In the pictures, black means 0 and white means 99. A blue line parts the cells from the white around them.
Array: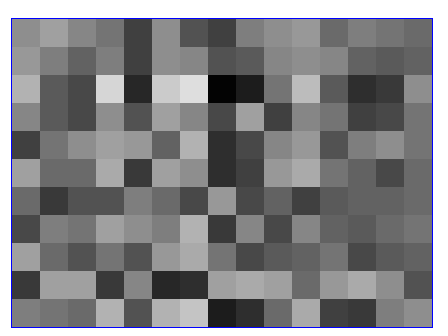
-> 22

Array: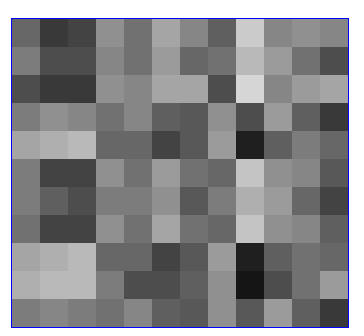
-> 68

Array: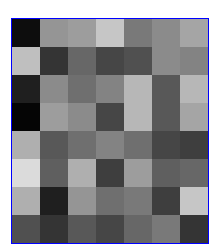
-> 68

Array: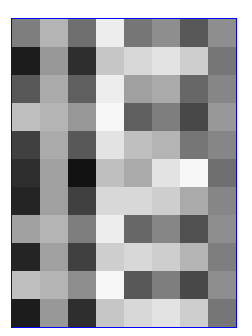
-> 74

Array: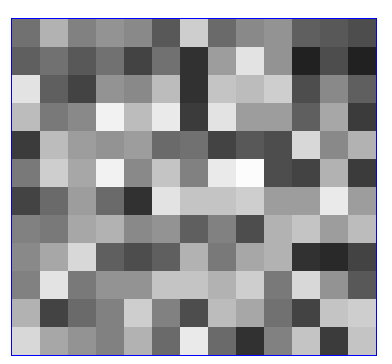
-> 69

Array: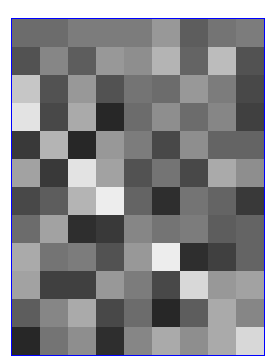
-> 36
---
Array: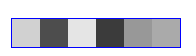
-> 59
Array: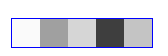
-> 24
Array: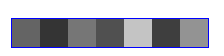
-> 24
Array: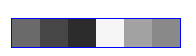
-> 63
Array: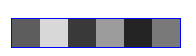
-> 14
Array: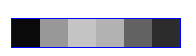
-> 38
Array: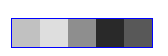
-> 16
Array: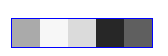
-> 15
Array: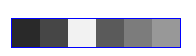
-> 48
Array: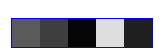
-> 86
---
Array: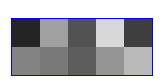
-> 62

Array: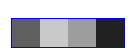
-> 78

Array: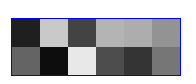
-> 78

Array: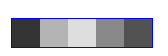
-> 70

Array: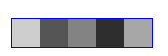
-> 33

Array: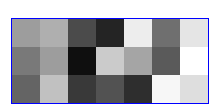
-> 68
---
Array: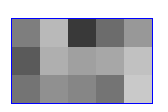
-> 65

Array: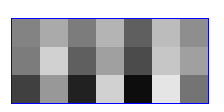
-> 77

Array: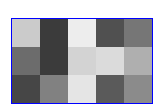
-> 85

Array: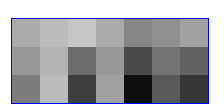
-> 45

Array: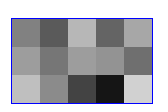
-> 57

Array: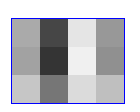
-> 93

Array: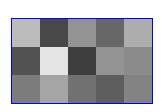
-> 57

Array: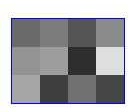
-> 18

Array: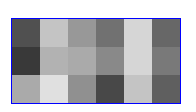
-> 83
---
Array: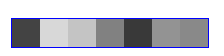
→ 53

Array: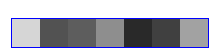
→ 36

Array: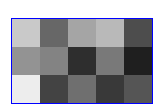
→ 43

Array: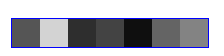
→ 33

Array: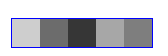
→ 49

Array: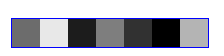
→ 42

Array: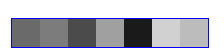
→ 48
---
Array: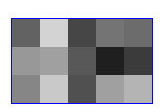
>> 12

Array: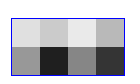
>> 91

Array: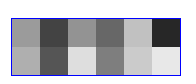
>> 75

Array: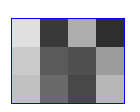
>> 31

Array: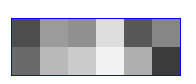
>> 34

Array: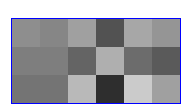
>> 42

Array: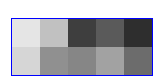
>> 35

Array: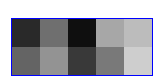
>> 65

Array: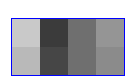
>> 43

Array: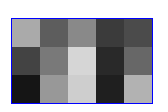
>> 16
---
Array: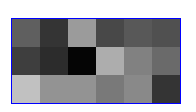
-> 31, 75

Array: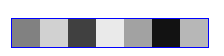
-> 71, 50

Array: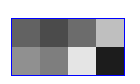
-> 74, 56

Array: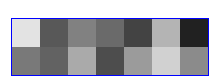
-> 13, 47

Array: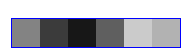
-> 69, 51

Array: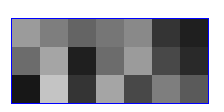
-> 12, 9

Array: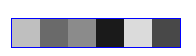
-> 28, 74

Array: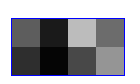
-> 42, 18

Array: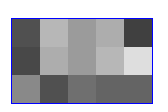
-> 25, 53
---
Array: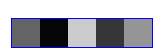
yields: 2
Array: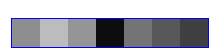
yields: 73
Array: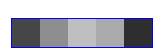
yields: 55
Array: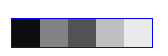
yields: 51
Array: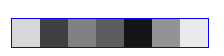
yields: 25
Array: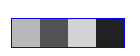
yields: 32
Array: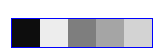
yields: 92
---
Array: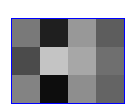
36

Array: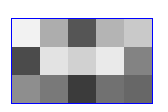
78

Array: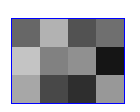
43

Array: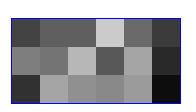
23

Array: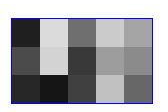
64

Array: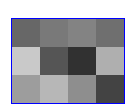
43

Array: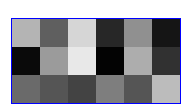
8

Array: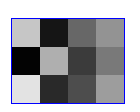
57

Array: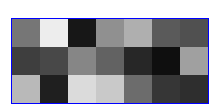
31

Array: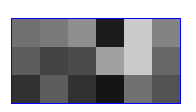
51
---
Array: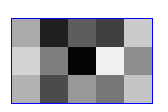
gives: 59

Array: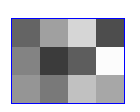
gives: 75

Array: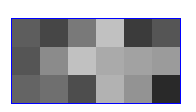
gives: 30

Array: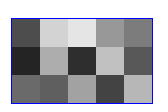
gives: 63

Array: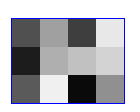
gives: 4

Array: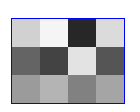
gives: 50

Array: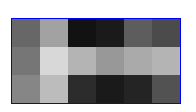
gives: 17

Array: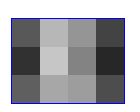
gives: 61

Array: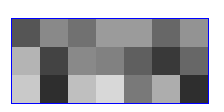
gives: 74

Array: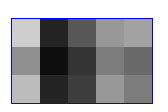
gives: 24
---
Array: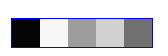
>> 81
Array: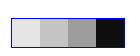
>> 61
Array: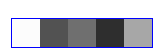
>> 18
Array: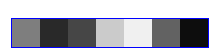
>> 38
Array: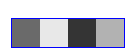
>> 20
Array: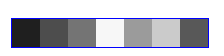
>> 79
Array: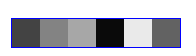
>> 91
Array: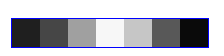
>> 34
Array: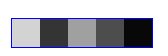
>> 30
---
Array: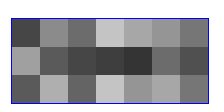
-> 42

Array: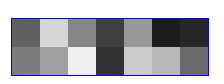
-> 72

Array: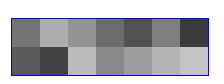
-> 70

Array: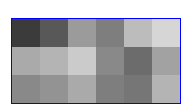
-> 42

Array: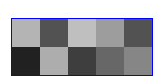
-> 40

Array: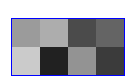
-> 57

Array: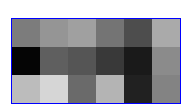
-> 10

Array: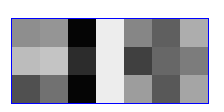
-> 40
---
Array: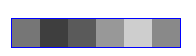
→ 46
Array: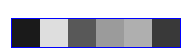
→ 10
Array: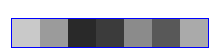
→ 78
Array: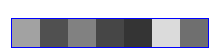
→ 63
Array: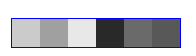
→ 79
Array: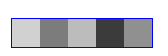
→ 81
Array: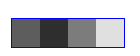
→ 36
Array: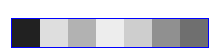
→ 13
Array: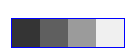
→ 20
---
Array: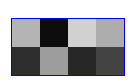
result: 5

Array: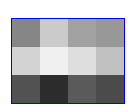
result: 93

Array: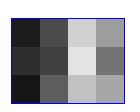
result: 25

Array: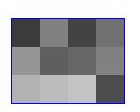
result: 37

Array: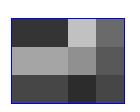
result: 64

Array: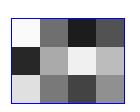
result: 66

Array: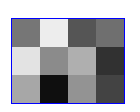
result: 54

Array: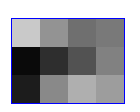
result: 18
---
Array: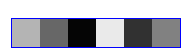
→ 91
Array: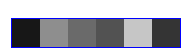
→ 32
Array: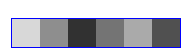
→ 45
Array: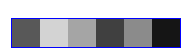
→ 25
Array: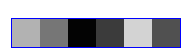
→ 23
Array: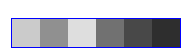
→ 44
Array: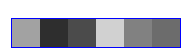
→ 81
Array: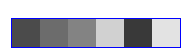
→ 81
